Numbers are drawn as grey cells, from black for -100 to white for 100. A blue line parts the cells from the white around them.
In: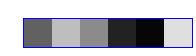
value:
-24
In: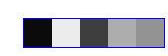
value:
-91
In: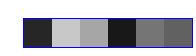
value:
-70
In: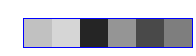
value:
51
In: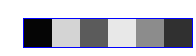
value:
-96
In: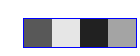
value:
-31
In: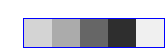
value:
66
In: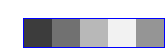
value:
-53
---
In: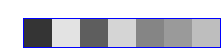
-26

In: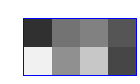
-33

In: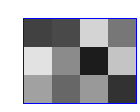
54

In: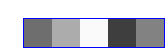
-14

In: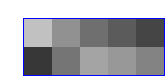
-57

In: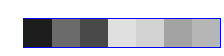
-43
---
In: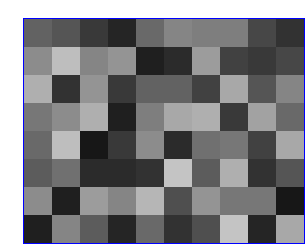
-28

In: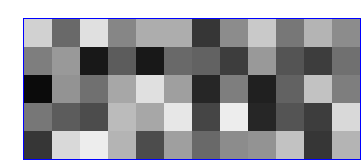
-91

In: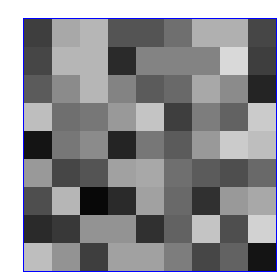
-39

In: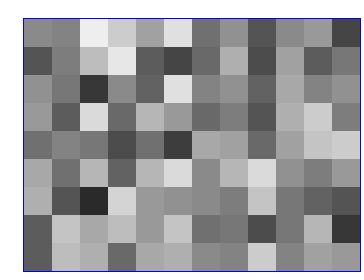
37

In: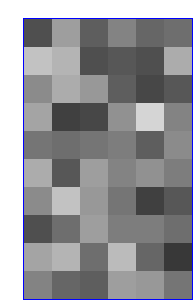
-38

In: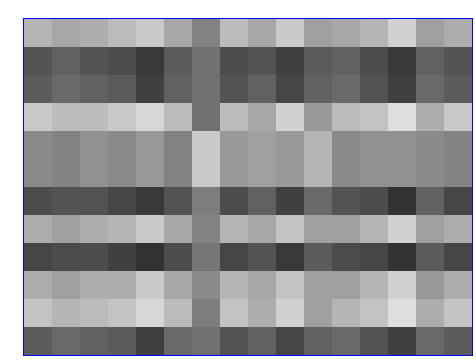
36

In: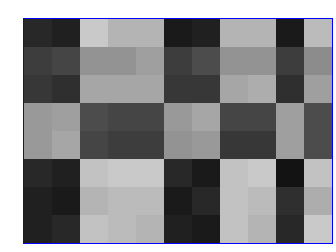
-69

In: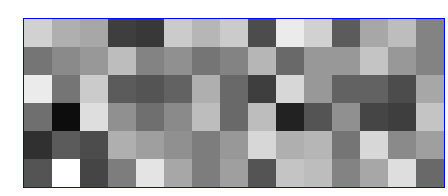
-13
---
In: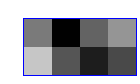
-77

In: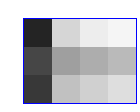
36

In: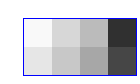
31

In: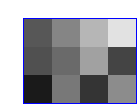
26

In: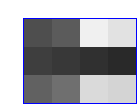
-62

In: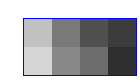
-15

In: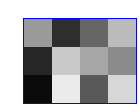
31

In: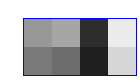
-76

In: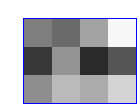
-67

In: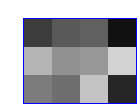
19
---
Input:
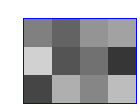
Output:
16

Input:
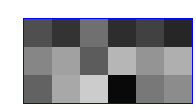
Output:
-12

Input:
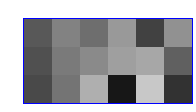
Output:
-14

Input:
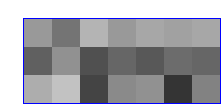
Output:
41

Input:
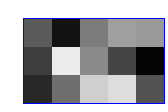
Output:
-3

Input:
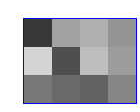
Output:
38

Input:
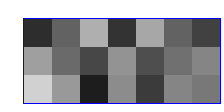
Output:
37

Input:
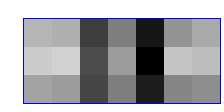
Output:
-51

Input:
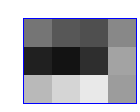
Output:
-38
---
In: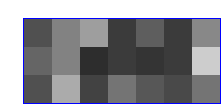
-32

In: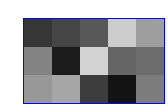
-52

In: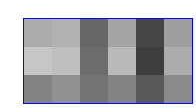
3

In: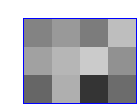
37

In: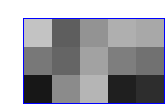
42

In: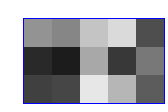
81

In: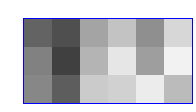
64

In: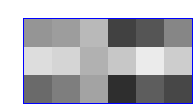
-64
